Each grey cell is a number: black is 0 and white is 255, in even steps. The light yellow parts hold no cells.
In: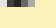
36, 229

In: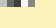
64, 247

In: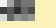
47, 242

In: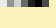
104, 235

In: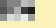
173, 233

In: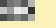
235, 235
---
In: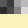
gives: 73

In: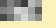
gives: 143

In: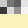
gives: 216

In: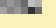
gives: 134

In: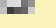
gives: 61

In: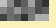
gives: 109

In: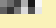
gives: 51

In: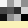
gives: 84

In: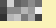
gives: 139

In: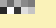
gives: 254
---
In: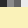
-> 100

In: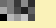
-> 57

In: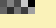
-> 73

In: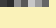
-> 143

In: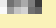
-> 140

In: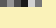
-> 76

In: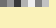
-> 57

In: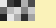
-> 33

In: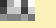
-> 237
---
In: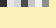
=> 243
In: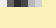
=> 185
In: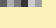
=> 202
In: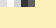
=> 53
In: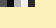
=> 241
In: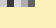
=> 175
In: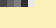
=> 47
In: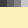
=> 130
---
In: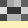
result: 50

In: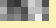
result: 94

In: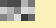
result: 178

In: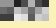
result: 92

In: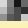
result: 116

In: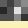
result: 79
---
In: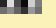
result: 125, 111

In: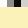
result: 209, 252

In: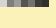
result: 47, 212

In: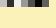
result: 95, 195

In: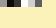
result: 95, 154

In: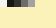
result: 162, 243

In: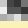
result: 116, 172

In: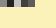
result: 93, 137

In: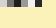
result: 42, 212
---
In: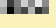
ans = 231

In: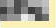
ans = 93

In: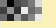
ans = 106

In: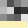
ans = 40

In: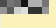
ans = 176

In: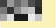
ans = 198
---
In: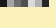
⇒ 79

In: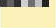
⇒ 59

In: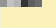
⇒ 108

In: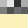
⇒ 93

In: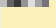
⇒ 116

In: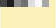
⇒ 113

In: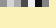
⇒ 131
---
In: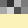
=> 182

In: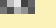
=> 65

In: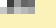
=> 101

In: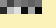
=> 97

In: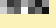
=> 30

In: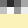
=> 98

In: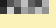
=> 69

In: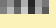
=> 158

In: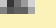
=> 154

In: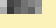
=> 130
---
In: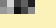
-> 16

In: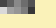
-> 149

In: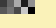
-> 72

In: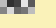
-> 104

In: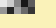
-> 162

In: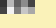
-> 124
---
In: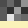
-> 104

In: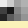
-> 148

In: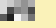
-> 116

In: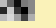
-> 174

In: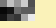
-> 234

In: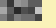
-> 67

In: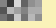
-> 144

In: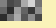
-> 72
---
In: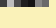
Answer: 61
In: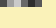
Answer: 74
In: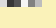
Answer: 220
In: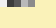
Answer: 240
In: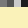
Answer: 121
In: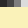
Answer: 41
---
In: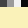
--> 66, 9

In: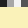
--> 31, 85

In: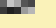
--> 101, 182

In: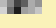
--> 185, 197

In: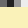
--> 106, 237

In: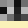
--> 138, 73
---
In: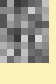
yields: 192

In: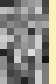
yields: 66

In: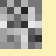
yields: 120

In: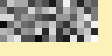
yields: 95

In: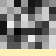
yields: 138

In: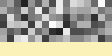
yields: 92
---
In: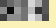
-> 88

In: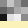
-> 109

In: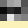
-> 82

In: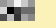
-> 151

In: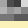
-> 216

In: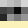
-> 215

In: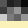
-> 8

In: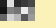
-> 72

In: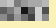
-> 183
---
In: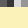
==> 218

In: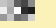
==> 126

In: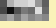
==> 151

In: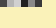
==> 137

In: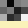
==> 71

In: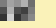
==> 95

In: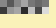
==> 72
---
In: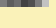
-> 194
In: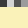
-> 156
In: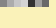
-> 105
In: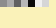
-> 214
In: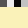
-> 194
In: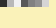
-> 213
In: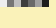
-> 29
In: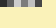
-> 71
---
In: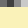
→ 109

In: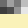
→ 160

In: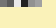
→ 145

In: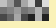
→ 192

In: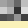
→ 190

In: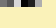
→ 116
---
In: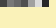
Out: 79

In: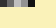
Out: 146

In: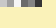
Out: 106

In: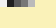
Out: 119

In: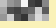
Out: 246

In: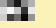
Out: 136

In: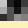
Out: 58

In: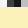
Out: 190

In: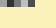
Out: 190
